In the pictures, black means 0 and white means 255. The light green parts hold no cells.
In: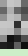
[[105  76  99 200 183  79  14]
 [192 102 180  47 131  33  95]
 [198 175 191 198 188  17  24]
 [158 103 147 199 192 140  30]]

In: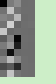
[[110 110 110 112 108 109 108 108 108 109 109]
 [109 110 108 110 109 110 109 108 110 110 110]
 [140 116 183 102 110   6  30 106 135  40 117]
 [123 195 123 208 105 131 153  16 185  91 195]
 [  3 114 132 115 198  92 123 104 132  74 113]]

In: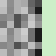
[[ 72  27 133 149  27  27 133  27]
 [100 112 191 202 112 112 191 112]
 [169 196 124 142 205 196 124 196]
 [177 177  81  81 177 177  81 177]
 [142 138 146 182 134 142 146 142]
 [197 188 135 118 197 188 135 188]]

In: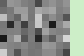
[[147 136  84 169 132 213 114  69]
 [132 128 123 137 128 142 125 114]
 [146 165 141  28 134  93 149 140]
 [134 157 116 134 161 123 153 139]
 [ 72 168 201 199  76  37 115 120]
 [121 121 119 123 121 124 120 117]
 [128 156 161  62 104  85 135 127]
 [144 155 101 129 130 174 127  84]
 [150 121 124  41 128 138 131 133]
 [ 97 112 190 120 123  24 140 205]]

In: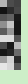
[[ 66  71  26  22  22  82 184 107  42  87]
 [ 76  45  98 197 150 219  24  37 210 216]
 [181  19  84 143  91 221  75  23 158 230]]

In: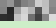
[[140 132 219]
 [190 193 134]
 [205  83  65]
 [139 180 112]
 [128 208 215]
 [ 98 160 194]
 [149  38  41]
 [135 130  45]]

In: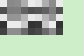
[[236  80 233  51  65]
 [140 125 149 237 140]
 [174  97 182 198 106]
 [226  86 224  55  73]
 [235  80 233  51  65]
 [173  97 181 201 106]
 [140 126 149 235 141]
 [137 125 148 236 141]
 [236  80 233  50  66]]
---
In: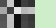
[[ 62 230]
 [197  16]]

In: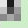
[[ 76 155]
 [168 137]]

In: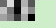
[[117   7]
 [134  56]]

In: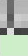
[[105 183]
 [ 90 205]]

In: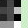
[[ 77 193]
 [ 74   0]]

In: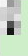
[[199 197]
 [192 225]]
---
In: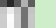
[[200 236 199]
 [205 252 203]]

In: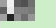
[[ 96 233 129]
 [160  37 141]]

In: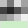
[[ 65  38  81]
 [147 166 205]]

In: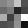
[[106 124  36]
 [174  65 137]]

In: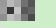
[[159  53 196]
 [143 192 175]]

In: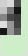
[[193 120  20]
 [133  72  59]]
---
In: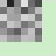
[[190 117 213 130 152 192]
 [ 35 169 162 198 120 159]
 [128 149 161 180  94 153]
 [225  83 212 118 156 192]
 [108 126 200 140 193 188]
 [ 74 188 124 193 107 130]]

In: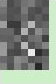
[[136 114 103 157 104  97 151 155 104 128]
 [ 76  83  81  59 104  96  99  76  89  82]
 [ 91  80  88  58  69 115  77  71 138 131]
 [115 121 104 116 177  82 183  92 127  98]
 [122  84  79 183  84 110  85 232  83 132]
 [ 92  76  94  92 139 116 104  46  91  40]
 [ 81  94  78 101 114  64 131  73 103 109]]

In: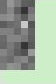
[[111 111 138  93 129 107 103 133 117 126]
 [150 134 145 107 128 133 121 116 108 146]
 [126  95 119 113 105 133 102  94 128 140]
 [ 95  52  92 200 132 120  53  82 135 105]
 [ 91 115 131  86 100  96  90 152 103 120]]

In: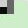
[[208  12]
 [103 102]]

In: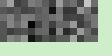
[[120  87 111  86  86  84]
 [160  76 129 133  62 132]
 [ 62  87  94 107  75 118]
 [ 77  68 125 134  82 147]
 [124  75 122   6  63  19]
 [114  91  96  68 102  54]
 [ 92 102 100 102 104  82]
 [ 63  17 111  65  32  68]
 [157 117 123 103 133  92]
 [ 97  53  65 102  41  92]
 [111  55  70 153  69 163]
 [ 71 146  66  59 154  64]
 [197 115 104  84 106 101]
 [109  68 117 118  73 104]]

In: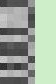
[[ 66 176 198 190  63 182  77  68 197  50 190  77]
 [ 83 172 183 173  71 178  91  73 175  82 177  78]
 [ 82 183 180 180  78 190  79  71 186  57 187  75]
 [ 81 178 174 183  73 173  83  72 176  81 175  79]
 [151 103  72  82 170 112 164 175  79 171 101 167]]
